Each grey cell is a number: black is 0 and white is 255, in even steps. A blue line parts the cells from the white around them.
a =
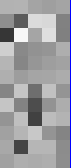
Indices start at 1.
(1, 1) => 178
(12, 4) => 174
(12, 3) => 171
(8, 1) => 197
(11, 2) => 68
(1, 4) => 159
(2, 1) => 142
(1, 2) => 179
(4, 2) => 137
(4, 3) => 146
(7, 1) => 133
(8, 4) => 147
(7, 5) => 148
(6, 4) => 166
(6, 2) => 157
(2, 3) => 219
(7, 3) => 110

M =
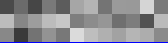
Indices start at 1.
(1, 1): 74
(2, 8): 150
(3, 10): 181
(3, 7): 190
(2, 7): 140
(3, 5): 120
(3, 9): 162
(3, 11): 173
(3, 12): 138
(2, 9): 111
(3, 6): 219

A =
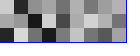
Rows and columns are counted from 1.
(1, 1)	204
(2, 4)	207
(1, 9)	179
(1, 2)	40
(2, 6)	172
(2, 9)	115
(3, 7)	117

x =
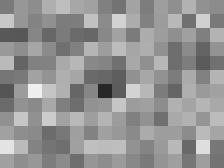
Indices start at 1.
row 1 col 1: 122
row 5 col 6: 183
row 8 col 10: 156
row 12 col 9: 155
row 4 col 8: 157
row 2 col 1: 199
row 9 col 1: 145
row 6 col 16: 180
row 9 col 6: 184
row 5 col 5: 169
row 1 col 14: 178
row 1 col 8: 128
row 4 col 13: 110
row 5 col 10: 168
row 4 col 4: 139
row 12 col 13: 159
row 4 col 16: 147
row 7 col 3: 239
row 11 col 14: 105
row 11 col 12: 154
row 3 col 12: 157
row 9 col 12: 112
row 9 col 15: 149
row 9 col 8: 180
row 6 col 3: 162
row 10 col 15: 186
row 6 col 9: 94
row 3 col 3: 134
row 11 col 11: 132
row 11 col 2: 186
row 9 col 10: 128
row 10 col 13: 157
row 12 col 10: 136
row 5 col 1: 186
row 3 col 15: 127
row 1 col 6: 167
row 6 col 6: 166

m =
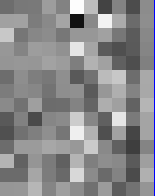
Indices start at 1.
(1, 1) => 109
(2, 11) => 142
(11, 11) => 132
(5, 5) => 156
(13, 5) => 105
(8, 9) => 160
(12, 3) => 149
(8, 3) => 159
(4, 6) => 229
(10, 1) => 80
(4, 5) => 145
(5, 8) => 161
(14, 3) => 182
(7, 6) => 144
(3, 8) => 161
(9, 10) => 122
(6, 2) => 142
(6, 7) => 114
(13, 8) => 106
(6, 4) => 120
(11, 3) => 155
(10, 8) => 79
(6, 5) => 143
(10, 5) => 118
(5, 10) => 78
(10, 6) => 239
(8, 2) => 114
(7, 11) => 168
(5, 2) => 151
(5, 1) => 149
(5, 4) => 162
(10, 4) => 143
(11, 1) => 108
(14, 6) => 140

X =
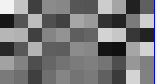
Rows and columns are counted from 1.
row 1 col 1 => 242
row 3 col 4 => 133
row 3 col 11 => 34
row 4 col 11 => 210
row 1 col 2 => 195
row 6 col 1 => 122
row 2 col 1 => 23
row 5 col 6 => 123
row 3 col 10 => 55
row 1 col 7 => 84
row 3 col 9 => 199
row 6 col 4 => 111
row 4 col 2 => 88
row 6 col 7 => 122
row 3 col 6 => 94
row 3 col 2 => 178
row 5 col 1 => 162
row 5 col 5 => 115
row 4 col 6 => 140
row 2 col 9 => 35
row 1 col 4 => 139
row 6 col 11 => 129

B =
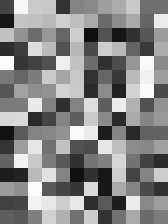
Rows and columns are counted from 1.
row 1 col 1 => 67
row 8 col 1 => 124
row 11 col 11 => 136
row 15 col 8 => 90
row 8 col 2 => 122
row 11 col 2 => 157
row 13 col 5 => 133
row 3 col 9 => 21
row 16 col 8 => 50
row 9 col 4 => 68
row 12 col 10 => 115
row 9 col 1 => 215
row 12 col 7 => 117
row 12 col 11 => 66
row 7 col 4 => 146
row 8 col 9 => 236
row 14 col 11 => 75
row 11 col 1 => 52
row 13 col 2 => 34
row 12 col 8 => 128
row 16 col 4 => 209
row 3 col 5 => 102
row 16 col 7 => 204
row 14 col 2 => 144
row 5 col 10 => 150
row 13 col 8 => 22
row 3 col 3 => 108
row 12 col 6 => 49
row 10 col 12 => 99
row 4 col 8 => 205
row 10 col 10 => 40
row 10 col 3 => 131
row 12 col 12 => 43

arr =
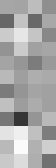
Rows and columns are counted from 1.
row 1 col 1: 166
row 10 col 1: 227
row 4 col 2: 203
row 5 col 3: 124
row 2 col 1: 103
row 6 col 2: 159
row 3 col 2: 230
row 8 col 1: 192
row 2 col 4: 168
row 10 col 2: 239
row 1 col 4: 143
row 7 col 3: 164
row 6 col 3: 174
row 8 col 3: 172
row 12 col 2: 220
